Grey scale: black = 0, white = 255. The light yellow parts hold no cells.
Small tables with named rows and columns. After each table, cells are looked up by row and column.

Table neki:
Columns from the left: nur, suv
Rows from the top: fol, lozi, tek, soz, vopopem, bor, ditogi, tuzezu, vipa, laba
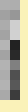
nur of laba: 169
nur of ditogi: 179
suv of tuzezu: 80
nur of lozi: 161
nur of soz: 163
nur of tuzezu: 173
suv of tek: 207
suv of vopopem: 34
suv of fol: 174
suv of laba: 60
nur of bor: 163
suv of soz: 209
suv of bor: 41
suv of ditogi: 128
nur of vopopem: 181
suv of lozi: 151
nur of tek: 172
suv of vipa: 88
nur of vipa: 179

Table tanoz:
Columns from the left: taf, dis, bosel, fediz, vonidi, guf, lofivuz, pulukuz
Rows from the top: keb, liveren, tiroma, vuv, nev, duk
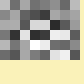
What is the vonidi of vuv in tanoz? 59
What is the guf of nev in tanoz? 110
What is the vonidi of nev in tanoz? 236
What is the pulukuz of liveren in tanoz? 164
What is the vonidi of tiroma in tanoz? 216
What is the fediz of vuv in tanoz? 47
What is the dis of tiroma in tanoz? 173
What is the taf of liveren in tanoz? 136
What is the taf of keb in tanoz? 192
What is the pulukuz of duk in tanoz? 86
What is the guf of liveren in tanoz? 167
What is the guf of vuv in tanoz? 238
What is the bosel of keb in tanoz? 167
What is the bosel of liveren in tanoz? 98
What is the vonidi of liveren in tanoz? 60
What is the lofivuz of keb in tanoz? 105
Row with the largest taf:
keb

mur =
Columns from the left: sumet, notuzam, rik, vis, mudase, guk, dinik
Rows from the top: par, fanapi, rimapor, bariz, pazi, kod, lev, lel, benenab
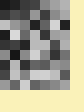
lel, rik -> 131
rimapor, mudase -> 98
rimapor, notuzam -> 150
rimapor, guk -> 211
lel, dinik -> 89
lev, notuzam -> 183
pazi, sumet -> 52
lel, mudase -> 208
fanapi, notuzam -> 77
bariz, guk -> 160
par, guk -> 161
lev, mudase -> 91
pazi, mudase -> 186
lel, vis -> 206
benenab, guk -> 136
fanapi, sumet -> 53
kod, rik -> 138
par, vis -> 66
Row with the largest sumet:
rimapor

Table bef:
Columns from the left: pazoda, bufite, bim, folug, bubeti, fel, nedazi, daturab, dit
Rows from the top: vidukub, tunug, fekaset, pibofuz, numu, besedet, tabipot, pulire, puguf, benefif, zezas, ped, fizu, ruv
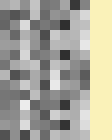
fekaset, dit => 191
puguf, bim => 202
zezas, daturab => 173
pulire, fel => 220
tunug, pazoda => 105
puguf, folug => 168
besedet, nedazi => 47
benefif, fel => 143
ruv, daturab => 177
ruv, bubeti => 107
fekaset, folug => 103
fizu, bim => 219
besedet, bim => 214
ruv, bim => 73
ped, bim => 185
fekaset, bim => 218
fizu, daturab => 180
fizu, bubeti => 124
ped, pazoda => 135

